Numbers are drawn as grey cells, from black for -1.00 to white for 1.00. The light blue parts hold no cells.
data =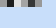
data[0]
0.23
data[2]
0.76
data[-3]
0.29

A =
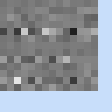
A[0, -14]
-0.09
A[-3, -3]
-0.01
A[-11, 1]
0.16
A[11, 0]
0.20
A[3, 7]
-0.03
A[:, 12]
[-0.10, 0.13, -0.19, -0.16, 0.18, 0.14, -0.05, -0.04, 0.03, 0.09, 0.12, -0.08, -0.11]
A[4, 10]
-0.75
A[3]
[-0.05, -0.09, 0.03, -0.08, -0.17, -0.02, 0.02, -0.03, -0.03, 0.03, 0.01, 0.04, -0.16, -0.08]
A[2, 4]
0.00
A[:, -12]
[-0.04, -0.13, 0.04, 0.03, -0.56, -0.19, -0.08, -0.08, 0.17, -0.11, 0.01, 0.79, -0.24]
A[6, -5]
-0.05
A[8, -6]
0.16
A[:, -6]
[-0.06, -0.13, 0.05, -0.03, 0.12, -0.13, -0.02, -0.02, 0.16, -0.02, 0.01, -0.23, -0.01]
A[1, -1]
0.10
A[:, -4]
[-0.05, -0.11, -0.02, 0.01, -0.75, -0.07, -0.03, -0.03, 0.02, -0.14, -0.06, -0.54, 0.03]
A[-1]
[-0.18, 0.06, -0.24, 0.09, 0.12, -0.17, 0.00, 0.20, -0.01, -0.16, 0.03, -0.01, -0.11, 0.01]
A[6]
[-0.07, -0.01, -0.08, -0.01, 0.01, -0.03, -0.02, -0.02, -0.02, -0.05, -0.03, -0.03, -0.05, -0.09]
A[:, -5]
[0.04, -0.10, 0.02, 0.03, -0.21, -0.19, -0.05, -0.15, 0.42, -0.20, -0.07, 0.01, -0.16]
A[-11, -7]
0.11
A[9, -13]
-0.05
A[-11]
[-0.02, 0.16, 0.04, -0.19, 0.00, -0.10, -0.01, 0.11, 0.05, 0.02, -0.02, 0.01, -0.19, -0.23]
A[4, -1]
0.35
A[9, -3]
0.00
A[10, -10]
-0.02
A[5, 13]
-0.08

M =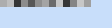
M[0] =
0.36
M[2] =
-0.58
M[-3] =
0.04
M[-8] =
0.12

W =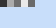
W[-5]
-0.61
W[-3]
-0.14
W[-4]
0.34

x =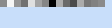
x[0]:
0.09
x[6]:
0.05
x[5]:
0.28

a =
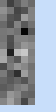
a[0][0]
-0.06
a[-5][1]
-0.35
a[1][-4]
-0.07
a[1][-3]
-0.46
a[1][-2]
-0.36
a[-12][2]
0.03
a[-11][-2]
-0.96
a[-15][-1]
-0.17
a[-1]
[0.04, 0.26, -0.01, -0.45, -0.03]
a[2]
[0.00, -0.34, -0.41, 0.23, 0.02]
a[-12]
[-0.17, -0.39, 0.03, -0.30, -0.11]
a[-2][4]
-0.23
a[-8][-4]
-0.74
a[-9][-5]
-0.02
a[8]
[0.32, -0.11, -0.31, 0.23, 0.03]
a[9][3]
0.07
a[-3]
[-0.29, -0.21, -0.04, 0.04, -0.17]
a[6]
[-0.02, -0.40, -0.05, 0.17, 0.09]
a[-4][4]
-0.07
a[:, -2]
[-0.02, -0.36, 0.23, -0.30, -0.96, 0.01, 0.17, 0.57, 0.23, 0.07, 0.23, -0.34, 0.04, -0.20, -0.45]
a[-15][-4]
-0.50
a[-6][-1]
-0.11
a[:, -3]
[-0.26, -0.46, -0.41, 0.03, -0.11, 0.00, -0.05, 0.46, -0.31, 0.17, -0.63, -0.20, -0.04, 0.07, -0.01]

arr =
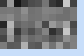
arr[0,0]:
-0.56
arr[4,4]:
-0.39
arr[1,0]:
-0.07
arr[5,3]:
-0.03
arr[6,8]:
0.22
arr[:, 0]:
[-0.56, -0.07, 0.01, -0.70, -0.31, -0.45, -0.03]
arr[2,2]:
-0.08
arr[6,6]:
0.20
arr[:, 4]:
[-0.40, -0.11, -0.10, -0.16, -0.39, -0.17, -0.27]
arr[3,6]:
-0.43
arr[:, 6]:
[-0.08, 0.03, -0.01, -0.43, 0.03, -0.17, 0.20]
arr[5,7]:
-0.35
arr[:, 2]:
[-0.83, -0.09, -0.08, -0.22, -0.56, -0.35, -0.28]
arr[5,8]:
-0.24
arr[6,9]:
-0.15
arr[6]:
[-0.03, -0.30, -0.28, 0.38, -0.27, -0.32, 0.20, -0.10, 0.22, -0.15, 0.00]
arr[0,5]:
-0.36
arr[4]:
[-0.31, 0.29, -0.56, -0.20, -0.39, -0.20, 0.03, -0.62, -0.41, 0.55, -0.30]
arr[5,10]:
-0.01
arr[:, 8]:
[-0.67, -0.03, -0.12, 0.02, -0.41, -0.24, 0.22]
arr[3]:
[-0.70, 0.42, -0.22, -0.12, -0.16, 0.04, -0.43, 0.20, 0.02, 0.27, -0.43]
